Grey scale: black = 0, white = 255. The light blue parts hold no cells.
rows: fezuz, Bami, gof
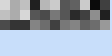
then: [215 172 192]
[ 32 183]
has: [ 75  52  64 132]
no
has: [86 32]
no

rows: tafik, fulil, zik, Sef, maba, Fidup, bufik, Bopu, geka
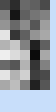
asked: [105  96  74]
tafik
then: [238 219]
[199  11]
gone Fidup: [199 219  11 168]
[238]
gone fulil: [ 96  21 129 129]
[117]
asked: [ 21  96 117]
fulil
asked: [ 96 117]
fulil

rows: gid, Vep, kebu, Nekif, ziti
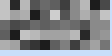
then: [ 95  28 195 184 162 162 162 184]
[ 40 138]
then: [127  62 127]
[162 117]
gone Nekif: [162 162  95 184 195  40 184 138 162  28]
[150]

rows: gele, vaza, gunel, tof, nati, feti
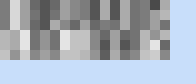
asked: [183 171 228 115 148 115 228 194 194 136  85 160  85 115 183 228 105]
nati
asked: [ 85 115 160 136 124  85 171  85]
vaza
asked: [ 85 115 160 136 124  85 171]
vaza
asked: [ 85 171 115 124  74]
gele
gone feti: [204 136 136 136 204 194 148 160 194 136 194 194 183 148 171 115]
[94]
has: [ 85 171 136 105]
yes

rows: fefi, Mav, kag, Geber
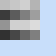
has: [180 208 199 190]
no
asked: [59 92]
Mav
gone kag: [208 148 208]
[220]

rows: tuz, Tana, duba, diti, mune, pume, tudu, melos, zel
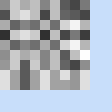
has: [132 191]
yes
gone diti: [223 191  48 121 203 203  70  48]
[60]

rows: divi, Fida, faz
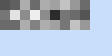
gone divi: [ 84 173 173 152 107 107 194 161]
[96]
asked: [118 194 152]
faz
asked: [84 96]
divi
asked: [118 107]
Fida

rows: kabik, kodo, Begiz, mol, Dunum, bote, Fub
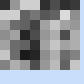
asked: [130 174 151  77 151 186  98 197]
Fub
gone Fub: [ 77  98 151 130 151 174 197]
[186]
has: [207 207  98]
yes
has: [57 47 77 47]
no
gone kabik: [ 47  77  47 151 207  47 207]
[57]
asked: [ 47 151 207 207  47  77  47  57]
kabik

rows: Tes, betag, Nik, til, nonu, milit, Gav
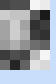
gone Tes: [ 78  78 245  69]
[235]
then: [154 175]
[145 110]
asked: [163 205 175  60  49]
til
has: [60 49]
yes

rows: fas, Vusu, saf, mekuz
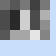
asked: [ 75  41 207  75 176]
Vusu
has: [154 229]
no

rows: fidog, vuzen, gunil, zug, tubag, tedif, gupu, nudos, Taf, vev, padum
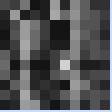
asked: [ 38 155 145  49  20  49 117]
padum
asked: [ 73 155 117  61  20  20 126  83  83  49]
gunil
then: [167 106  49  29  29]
[135  73]
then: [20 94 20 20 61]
[209  83]

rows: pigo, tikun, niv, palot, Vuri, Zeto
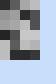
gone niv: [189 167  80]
[158]
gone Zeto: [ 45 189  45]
[56]
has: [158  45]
yes
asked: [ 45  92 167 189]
pigo
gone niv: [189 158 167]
[80]
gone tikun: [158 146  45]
[80]

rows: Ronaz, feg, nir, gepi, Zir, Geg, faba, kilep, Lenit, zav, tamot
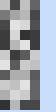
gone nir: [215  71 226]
[80]
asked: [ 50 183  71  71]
tamot
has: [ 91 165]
no
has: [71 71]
yes

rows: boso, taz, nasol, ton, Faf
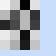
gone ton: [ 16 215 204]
[234]
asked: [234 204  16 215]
ton
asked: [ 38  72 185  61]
nasol
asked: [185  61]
nasol
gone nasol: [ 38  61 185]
[72]
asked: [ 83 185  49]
taz
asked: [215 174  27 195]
Faf

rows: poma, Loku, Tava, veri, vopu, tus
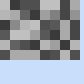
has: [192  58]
yes
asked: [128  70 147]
Loku
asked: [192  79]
Tava
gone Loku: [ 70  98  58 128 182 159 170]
[147]

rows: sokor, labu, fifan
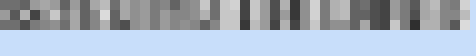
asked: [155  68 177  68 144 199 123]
fifan
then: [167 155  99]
[155  99]

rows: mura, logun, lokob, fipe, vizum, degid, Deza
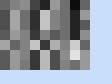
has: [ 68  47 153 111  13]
no
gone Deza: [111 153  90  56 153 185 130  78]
[121]
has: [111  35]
yes

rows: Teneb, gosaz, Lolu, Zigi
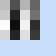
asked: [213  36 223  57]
Zigi
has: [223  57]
yes
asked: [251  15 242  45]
Lolu

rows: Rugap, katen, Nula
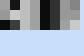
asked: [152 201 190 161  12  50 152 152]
katen
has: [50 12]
no
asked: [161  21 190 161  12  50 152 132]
Rugap
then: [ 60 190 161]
[12 50]

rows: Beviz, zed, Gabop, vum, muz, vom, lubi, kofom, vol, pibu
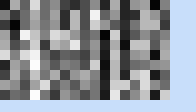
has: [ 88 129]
yes
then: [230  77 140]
[195  26]
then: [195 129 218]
[195 149]
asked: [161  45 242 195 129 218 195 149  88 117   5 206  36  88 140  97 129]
vum
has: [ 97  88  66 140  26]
yes
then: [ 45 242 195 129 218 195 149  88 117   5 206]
[36 88]

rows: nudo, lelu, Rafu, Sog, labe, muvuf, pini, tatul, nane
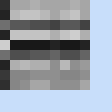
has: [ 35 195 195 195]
yes
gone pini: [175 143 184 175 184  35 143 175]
[154]
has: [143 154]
yes

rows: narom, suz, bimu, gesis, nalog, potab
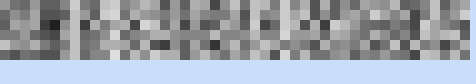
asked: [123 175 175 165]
nalog
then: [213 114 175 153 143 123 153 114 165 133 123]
[123 165]

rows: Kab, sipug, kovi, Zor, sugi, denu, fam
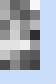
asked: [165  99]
Kab
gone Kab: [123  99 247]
[165]
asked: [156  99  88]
denu

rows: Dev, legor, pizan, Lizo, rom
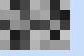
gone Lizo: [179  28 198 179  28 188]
[69]
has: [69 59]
no
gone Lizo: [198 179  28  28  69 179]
[188]
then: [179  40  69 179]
[155  40]
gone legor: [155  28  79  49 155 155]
[167]

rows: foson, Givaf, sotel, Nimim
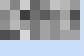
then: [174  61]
[110  91]
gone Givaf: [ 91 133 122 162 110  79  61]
[174]
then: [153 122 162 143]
[183 122]
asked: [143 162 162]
Nimim
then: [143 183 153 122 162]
[143 183]
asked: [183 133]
foson
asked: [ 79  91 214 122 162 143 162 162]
Nimim

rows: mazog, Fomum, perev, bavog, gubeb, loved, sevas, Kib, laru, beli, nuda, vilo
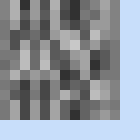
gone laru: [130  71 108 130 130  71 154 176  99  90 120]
[60]
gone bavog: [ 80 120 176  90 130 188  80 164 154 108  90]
[142]
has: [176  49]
yes
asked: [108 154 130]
Fomum
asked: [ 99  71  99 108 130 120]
nuda

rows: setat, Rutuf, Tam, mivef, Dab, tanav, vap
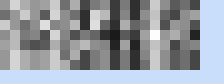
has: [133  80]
yes
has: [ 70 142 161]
yes
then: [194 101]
[ 70 142]
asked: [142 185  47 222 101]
Tam

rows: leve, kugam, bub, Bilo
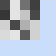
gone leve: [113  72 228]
[63]
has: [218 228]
yes
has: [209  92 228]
no
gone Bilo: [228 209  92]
[218]

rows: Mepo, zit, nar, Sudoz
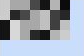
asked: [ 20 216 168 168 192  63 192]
nar
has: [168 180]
no
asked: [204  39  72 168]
zit
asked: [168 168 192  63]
nar
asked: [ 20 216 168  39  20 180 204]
Sudoz

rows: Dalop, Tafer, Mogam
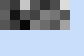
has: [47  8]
no
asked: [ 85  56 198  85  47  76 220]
Dalop
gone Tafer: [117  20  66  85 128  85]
[96]
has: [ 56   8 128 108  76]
no
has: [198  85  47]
yes
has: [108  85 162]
yes
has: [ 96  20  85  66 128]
yes

